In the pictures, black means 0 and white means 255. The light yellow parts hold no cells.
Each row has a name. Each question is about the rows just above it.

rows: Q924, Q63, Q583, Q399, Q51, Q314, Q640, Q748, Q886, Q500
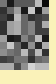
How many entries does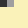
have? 2
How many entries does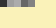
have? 5
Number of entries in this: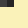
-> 2

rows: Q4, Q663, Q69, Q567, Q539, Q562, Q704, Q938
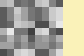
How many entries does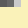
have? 3
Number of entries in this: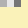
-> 3
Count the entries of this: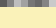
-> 8
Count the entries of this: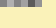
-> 6
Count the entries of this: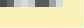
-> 9
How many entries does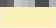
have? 8
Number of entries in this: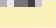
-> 6

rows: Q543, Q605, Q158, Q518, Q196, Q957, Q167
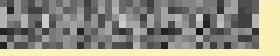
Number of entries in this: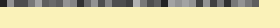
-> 37
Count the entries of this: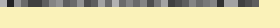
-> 37

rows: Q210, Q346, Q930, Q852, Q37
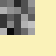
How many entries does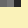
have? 3
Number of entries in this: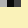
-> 3
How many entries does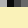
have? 4
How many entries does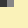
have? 2
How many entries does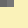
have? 2
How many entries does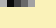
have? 5

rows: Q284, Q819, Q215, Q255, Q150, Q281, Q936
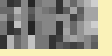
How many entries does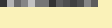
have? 14
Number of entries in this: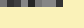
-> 9
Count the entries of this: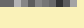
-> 11
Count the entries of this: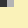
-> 2
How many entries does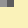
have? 2

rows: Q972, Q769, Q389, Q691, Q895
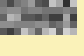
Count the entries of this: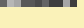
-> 11
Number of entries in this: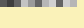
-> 11
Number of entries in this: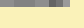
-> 10
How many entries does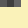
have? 3

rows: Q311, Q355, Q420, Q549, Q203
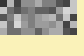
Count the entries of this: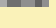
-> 7
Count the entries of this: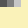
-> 3
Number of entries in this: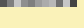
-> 11
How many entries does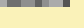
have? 10

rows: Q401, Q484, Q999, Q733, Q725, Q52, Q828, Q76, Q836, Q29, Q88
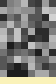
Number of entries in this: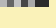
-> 7
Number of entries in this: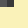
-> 2
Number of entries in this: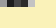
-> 5
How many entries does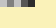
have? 5
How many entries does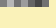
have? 7

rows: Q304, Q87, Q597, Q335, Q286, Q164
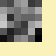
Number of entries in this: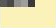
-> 5
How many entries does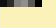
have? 6
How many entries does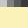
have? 4
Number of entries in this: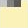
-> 3
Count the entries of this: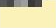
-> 6

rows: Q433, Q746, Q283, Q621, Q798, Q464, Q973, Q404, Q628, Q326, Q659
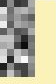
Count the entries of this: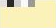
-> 5
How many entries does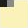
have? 2
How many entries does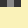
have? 3
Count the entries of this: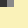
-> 2
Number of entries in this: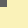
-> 1
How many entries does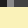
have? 4
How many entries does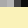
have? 4

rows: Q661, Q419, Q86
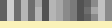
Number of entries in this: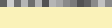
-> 16
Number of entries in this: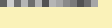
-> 14
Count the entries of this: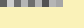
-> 9
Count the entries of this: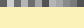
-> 12
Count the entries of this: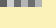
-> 6

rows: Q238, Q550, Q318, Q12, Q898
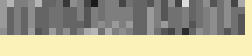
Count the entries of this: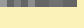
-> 11
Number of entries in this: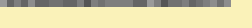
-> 33
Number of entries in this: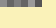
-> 6
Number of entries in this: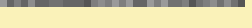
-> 35
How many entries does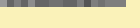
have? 18
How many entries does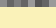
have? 8

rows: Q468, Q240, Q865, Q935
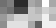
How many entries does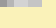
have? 6
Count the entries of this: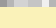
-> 8
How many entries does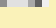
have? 7
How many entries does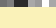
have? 8
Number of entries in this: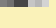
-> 7

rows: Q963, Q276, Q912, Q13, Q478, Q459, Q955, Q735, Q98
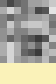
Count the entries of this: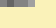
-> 5
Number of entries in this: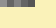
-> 5
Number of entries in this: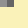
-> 2
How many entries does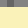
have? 4
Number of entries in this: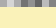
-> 8
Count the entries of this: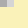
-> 2
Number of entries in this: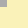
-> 1

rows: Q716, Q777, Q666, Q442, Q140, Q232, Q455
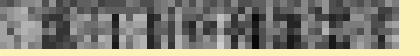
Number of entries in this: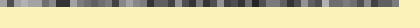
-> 57
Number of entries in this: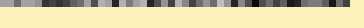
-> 50

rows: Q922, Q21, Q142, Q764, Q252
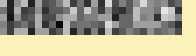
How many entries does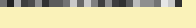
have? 26
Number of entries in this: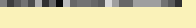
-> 26

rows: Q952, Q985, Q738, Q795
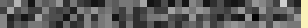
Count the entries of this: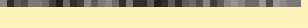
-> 43
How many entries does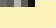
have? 5
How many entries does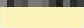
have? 12
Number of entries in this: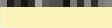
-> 16
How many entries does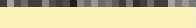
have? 28
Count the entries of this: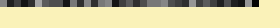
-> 37

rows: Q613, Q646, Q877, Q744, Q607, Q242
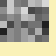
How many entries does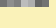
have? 7
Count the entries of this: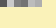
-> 6
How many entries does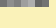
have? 7
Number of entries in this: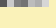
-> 7
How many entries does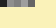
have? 5
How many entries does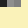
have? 3
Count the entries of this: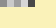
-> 5

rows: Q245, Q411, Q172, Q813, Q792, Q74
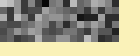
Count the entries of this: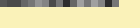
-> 17
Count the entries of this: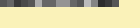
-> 17
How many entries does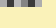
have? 6
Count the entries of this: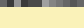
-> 12

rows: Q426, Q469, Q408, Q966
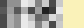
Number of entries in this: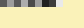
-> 9
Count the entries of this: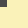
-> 1
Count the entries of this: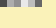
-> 6

